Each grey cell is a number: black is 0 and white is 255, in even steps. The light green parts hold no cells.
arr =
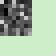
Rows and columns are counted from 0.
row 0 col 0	208
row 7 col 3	104
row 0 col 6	46
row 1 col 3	163
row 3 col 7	72
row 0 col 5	35
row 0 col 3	192
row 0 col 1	19
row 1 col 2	94
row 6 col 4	74
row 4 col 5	97
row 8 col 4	154
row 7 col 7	139
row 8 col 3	83
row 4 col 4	29
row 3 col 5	208
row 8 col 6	112
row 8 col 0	102
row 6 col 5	92
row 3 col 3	87

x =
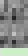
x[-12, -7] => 183
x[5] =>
[125, 137, 137, 106, 126, 122, 146]
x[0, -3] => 149
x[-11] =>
[164, 99, 140, 168, 151, 137, 107]
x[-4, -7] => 165
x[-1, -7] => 99
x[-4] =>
[165, 147, 130, 194, 147, 154, 128]
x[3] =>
[115, 136, 138, 86, 121, 115, 151]
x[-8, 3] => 37
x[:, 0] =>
[183, 164, 149, 115, 60, 125, 156, 137, 165, 107, 57, 99]
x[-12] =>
[183, 108, 155, 151, 149, 120, 136]
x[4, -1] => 119
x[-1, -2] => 129
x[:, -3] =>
[149, 151, 133, 121, 109, 126, 140, 135, 147, 136, 113, 119]
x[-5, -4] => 154
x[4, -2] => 110
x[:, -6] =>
[108, 99, 93, 136, 102, 137, 145, 148, 147, 94, 88, 144]
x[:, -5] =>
[155, 140, 159, 138, 127, 137, 136, 128, 130, 124, 123, 126]

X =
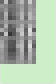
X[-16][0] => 105
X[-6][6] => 93
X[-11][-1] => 142
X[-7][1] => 139
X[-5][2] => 86
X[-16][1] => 192
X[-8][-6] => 87
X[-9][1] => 139
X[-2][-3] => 108
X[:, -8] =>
[192, 137, 150, 177, 165, 153, 177, 139, 196, 139, 125, 132, 123, 129, 129, 140]
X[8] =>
[87, 196, 54, 87, 136, 199, 105, 210, 162]
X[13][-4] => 171
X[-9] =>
[169, 139, 89, 89, 174, 188, 97, 219, 87]
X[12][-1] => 127
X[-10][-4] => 176
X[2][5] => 163
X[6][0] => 109
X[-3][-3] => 98
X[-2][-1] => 124
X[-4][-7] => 75
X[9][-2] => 157
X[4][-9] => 109
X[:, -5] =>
[155, 138, 133, 142, 128, 145, 143, 174, 136, 137, 148, 169, 135, 135, 144, 148]
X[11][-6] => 84
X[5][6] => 139
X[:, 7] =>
[201, 158, 164, 185, 185, 155, 185, 219, 210, 157, 193, 216, 192, 178, 177, 160]
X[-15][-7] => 118
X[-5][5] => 187
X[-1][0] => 149
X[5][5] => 151
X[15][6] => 131

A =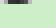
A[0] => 215
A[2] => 53
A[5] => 64
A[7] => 187

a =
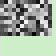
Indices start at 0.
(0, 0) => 74
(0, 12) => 220
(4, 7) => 46
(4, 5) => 235
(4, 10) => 213
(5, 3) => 137
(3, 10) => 187
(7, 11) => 117
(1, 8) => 209
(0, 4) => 87
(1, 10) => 33
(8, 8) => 2
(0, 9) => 17
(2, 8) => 174
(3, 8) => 175
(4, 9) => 190
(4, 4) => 62
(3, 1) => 208
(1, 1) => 193
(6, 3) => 158
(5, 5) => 44
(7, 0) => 88
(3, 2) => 171
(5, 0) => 144
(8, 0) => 76
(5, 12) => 42
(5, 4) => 153
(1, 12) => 58
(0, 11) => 80
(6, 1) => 80
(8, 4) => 31
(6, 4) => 23
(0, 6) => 112
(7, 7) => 111
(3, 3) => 191

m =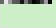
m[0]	102
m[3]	91
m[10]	67

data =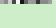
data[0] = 170
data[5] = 21
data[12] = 156
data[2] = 207

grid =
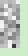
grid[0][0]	188
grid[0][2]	180
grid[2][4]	149
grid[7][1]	157
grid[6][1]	190
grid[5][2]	161
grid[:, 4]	[237, 170, 149, 156, 140, 207, 90, 149, 157, 178, 193, 202]
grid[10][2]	242
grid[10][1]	186
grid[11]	[192, 197, 246, 62, 202]
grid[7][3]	197
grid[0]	[188, 192, 180, 192, 237]
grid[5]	[237, 148, 161, 144, 207]
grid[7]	[211, 157, 188, 197, 149]
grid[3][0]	204

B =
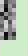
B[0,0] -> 208
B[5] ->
[133, 207, 84, 208]
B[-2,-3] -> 11
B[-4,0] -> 96
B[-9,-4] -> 172
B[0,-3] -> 66
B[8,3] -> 49
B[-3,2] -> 122
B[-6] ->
[126, 48, 147, 155]
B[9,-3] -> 24

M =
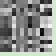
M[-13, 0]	128
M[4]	[102, 75, 109, 209, 118, 137, 109, 45, 98, 109, 196, 190, 224]
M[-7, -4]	97
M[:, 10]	[38, 230, 208, 62, 196, 200, 224, 17, 11, 178, 32, 174, 31]
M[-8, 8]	101
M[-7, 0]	102
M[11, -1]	234
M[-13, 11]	73
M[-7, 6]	108
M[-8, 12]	206
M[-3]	[132, 156, 122, 52, 124, 123, 131, 208, 147, 154, 32, 66, 36]
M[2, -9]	146
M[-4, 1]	79
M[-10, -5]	147
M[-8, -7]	115
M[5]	[112, 90, 120, 191, 122, 128, 115, 49, 101, 100, 200, 178, 206]
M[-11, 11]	80
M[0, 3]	62
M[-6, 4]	102
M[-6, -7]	94
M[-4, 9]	116
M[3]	[149, 174, 143, 38, 130, 105, 140, 195, 147, 131, 62, 57, 24]
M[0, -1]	47
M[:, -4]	[154, 83, 51, 131, 109, 100, 97, 201, 207, 116, 154, 126, 194]
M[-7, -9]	119
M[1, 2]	133
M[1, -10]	193
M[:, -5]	[145, 98, 129, 147, 98, 101, 92, 125, 124, 102, 147, 98, 122]
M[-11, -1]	65
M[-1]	[70, 65, 57, 169, 103, 177, 95, 164, 122, 194, 31, 153, 162]
